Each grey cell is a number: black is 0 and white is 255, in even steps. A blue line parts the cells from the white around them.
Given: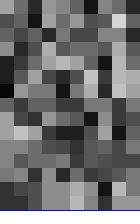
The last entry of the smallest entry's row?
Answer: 161
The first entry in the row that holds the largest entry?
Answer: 79
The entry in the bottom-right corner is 150
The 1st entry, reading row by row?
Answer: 161
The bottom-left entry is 49
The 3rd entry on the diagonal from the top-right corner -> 132
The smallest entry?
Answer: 8
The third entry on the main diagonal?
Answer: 98
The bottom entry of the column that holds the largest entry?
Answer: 150
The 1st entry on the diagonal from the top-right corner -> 40
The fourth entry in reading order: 150
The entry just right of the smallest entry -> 150
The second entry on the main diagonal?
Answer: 98
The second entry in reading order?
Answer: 108
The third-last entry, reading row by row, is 49
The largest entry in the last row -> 183
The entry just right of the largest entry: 98
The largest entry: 213
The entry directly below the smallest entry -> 98
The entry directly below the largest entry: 132
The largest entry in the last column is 173
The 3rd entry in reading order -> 40
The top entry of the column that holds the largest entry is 108

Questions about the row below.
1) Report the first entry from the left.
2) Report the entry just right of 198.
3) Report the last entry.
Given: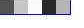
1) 82
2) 250
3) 180

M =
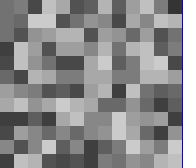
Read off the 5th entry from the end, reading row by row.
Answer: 114
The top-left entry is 114
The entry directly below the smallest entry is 180
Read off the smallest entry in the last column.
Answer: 52
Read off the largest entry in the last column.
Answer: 203
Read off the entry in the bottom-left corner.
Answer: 63
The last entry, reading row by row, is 192
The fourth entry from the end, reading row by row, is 147
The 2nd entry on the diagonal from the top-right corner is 192
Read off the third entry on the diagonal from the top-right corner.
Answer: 158
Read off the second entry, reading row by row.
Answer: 124
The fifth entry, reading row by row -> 168
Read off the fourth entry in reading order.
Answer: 192
